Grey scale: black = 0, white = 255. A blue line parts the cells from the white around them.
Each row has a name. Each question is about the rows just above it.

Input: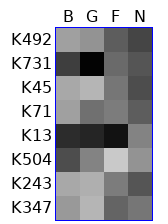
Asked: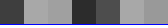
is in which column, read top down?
B
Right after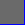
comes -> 85
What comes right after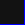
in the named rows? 131
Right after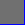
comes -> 124
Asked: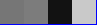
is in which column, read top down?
F

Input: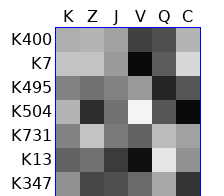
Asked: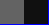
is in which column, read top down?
V
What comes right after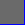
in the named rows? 168
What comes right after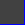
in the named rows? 79
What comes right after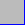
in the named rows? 161

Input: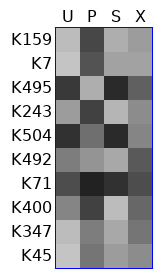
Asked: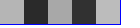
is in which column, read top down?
S
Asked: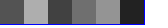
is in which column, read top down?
P

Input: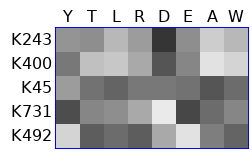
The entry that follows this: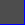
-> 134
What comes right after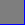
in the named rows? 100
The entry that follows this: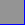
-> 142

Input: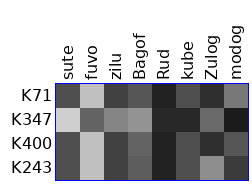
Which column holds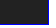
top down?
Rud
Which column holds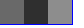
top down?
Zulog
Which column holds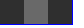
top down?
Zulog
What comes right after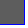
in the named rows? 34
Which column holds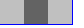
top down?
fuvo
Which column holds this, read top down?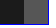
modog

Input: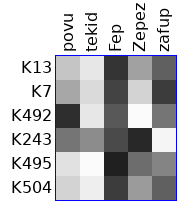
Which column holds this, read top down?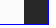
Zepez
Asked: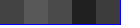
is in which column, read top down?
Fep
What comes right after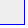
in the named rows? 60
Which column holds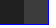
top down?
Fep

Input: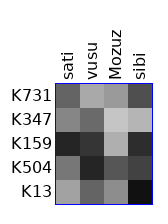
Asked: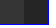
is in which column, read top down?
vusu
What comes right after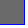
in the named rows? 197
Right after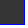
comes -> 175
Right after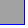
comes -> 100
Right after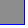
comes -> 17

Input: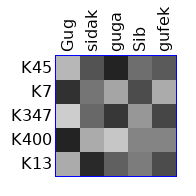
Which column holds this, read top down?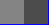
gufek
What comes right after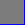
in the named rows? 76
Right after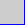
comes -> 104
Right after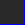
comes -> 96
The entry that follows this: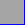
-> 76

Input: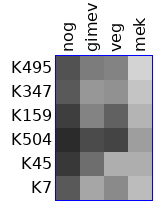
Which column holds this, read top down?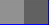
veg
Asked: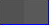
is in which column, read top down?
nog
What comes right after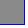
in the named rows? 188
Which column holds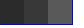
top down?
nog
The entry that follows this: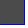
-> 68

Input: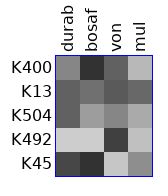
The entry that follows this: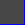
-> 50
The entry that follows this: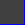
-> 192
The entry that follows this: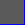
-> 104
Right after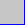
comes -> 142
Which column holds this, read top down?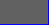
durab

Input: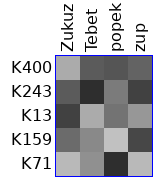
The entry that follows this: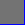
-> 151
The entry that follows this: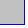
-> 71
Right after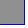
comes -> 46
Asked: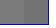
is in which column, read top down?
popek

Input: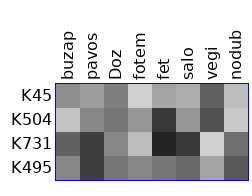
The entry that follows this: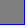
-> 208
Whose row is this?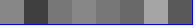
K495

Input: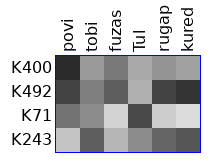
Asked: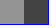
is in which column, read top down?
rugap
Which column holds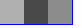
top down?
Tul

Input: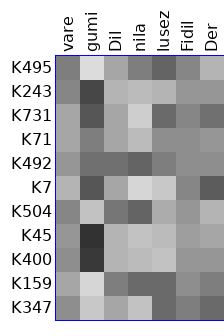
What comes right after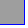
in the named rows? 166
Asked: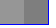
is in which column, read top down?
Der
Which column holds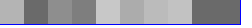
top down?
lusez
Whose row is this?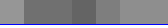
K492
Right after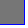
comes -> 100
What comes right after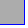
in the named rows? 150
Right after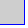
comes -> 106

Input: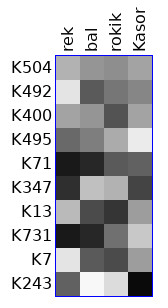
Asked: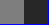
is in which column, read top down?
bal
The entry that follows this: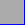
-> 235

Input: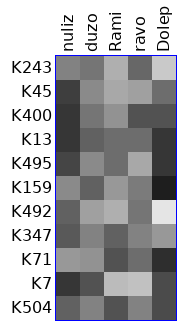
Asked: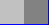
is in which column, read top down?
ravo
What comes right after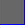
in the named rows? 201
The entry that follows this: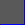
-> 130
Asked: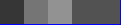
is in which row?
K400
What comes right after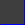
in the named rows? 138

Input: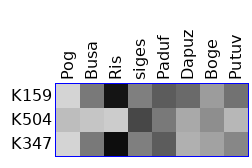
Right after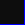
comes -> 127
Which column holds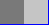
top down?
Busa
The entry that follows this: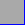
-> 142
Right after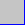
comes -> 204
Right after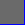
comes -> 156

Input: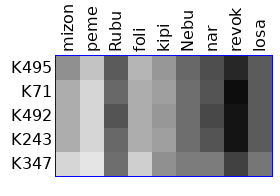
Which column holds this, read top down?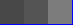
nar
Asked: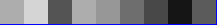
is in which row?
K492
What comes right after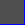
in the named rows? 39

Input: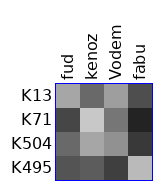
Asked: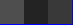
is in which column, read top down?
fabu
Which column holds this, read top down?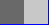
kenoz
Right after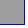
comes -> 78

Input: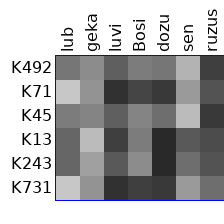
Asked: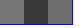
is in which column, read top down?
dozu
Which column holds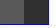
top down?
luvi
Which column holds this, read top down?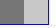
lub
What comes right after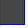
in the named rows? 57
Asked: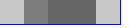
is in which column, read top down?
lub

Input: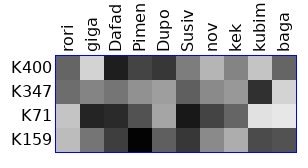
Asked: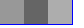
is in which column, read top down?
kek
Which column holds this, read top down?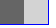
baga
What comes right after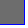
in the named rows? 132
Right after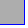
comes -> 75

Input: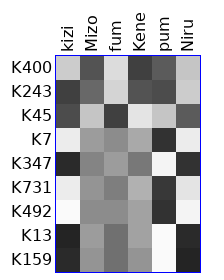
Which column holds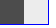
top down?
kizi
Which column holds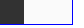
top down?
pum
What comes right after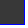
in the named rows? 228
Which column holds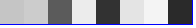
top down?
Niru

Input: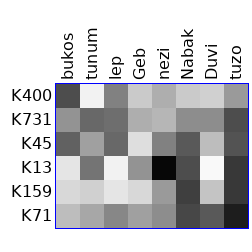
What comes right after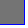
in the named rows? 242
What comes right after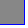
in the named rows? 160
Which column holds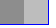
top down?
Duvi
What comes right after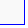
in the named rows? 56

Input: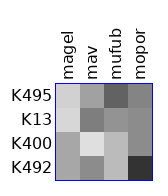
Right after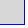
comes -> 126
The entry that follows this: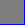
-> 147
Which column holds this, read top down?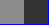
mopor
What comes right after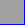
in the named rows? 98
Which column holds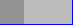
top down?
mufub
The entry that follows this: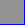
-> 140
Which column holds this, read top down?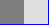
mav

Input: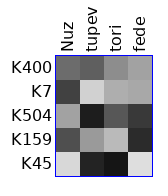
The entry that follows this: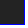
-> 21
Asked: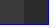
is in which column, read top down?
fede
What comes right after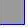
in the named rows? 186
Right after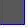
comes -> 57
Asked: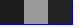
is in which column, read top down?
tupev
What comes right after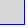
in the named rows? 35
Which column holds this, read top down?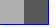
tori

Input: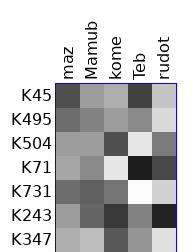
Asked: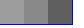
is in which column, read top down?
Mamub
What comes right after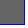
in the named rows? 57
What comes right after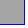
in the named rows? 137
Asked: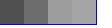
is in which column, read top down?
maz
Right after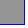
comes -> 224
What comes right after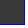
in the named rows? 130

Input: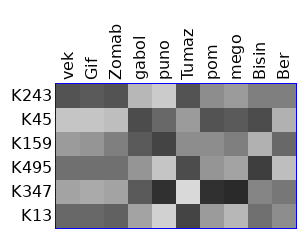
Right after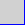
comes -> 68
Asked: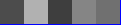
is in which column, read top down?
Bisin
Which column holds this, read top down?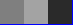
mego
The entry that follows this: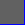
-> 163
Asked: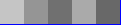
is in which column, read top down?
Gif
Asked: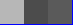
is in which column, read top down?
gabol
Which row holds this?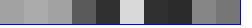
K347

